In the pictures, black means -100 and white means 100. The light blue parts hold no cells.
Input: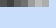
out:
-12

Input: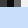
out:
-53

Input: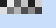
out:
41

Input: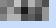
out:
-38

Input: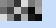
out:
-70

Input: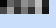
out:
-8

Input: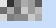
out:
9

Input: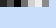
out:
-13

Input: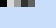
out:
70

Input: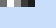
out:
100
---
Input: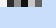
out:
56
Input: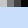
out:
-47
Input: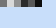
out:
-31
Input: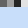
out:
-70
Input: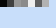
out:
-26
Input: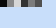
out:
-3
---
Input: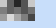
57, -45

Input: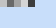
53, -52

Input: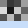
3, 35

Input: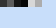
-60, 35

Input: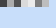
-48, 48

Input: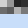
64, -5

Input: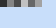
-63, 27
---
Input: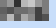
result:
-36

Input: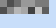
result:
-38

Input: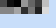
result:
-88

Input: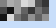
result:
-84

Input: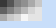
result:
0

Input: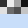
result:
87

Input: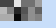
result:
2
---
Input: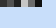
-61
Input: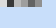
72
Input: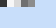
-59
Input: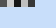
-36
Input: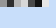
18
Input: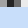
27
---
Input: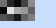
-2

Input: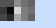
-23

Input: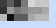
45

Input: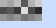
16

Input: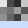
34

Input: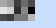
43

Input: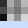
67

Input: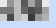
38

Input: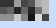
-46

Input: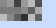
-25
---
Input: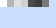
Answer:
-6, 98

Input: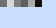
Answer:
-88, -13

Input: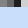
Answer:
63, 2

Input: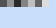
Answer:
73, -35

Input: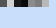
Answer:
44, -34

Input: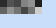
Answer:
-76, -22
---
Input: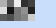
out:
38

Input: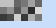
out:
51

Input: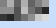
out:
1

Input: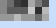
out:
6

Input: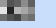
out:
20

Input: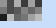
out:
15

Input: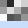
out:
3

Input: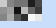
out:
59

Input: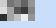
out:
61

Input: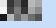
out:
81
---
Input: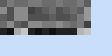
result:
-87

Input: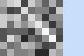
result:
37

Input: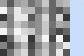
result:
-10

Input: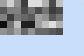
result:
1

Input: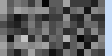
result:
-41

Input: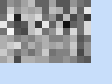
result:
48
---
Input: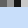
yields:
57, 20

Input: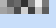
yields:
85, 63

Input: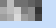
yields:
70, 60

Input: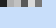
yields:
71, 51

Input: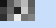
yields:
84, 59

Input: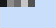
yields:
55, 10
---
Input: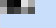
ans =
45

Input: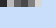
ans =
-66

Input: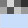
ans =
33

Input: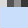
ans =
71

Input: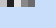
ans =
53

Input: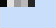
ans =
-93

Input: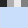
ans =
-70
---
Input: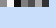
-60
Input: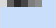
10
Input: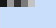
53
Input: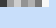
94
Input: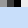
86
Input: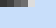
73
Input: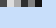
-84
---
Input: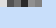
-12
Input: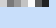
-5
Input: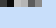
-28
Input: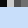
-12
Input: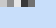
11
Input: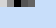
-22
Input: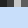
-26
